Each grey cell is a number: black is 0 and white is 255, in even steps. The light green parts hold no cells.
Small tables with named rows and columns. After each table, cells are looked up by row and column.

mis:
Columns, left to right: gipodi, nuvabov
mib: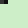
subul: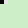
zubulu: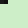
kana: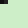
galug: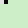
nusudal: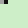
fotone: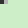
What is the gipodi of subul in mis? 6
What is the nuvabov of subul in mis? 229
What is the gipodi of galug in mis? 226
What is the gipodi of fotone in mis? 49
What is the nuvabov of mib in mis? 18
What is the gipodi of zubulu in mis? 25
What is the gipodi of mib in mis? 53
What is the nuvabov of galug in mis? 9
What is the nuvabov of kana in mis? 36
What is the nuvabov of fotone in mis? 183
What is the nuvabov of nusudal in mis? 17
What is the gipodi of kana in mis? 16
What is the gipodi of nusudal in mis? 164
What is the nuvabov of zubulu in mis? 17
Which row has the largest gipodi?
galug

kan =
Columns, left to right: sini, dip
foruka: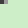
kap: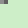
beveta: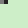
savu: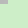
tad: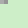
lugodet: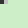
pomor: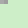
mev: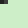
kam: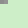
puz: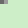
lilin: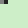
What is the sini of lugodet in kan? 50
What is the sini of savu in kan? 185
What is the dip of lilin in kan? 35
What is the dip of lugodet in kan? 195
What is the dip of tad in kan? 150
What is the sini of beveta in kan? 124
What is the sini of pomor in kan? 170
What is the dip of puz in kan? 158
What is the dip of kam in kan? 149
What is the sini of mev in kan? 34
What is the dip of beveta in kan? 35
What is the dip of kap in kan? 97
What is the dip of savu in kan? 186
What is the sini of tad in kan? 172
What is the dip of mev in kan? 64
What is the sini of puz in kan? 106
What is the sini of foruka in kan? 62

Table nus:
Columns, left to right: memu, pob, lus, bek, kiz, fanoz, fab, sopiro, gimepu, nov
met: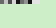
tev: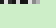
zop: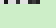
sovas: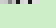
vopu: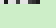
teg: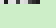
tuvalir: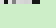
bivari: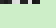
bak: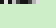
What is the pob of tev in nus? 223
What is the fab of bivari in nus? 35
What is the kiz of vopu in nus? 59
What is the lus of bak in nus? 21
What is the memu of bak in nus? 23
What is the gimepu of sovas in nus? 225
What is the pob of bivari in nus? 28
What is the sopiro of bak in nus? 68
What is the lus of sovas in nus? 133
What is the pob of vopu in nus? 27
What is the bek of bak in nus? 196
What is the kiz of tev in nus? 212
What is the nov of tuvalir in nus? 22
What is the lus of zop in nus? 221
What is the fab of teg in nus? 215
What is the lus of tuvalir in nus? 227
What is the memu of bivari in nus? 40
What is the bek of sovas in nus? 196
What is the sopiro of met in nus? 20

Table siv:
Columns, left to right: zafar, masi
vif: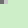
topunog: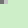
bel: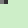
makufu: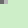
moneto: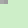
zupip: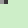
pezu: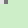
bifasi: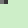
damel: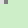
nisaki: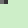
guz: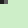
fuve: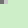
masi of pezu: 118
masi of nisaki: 54
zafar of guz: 31
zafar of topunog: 115
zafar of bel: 124
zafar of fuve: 114
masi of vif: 201
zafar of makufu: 108

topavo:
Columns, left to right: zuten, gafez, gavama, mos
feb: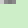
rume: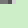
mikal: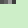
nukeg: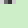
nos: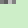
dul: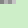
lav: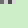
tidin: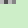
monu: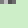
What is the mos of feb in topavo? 137
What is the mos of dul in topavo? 197
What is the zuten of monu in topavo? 125
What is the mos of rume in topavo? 211
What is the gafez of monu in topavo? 196
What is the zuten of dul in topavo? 132
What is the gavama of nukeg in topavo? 51
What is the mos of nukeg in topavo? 204
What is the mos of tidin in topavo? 133
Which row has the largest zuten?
nukeg

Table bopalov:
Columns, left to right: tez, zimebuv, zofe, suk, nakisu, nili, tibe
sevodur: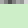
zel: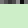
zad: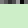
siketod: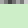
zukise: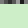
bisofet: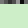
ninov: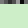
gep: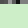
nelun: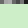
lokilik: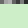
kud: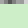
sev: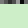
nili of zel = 14
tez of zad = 122
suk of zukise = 87
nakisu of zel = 140
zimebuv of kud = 130
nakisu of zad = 153
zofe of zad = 48
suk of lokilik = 98
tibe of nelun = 28
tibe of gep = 127
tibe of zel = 106
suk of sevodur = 127
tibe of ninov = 106
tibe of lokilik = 41

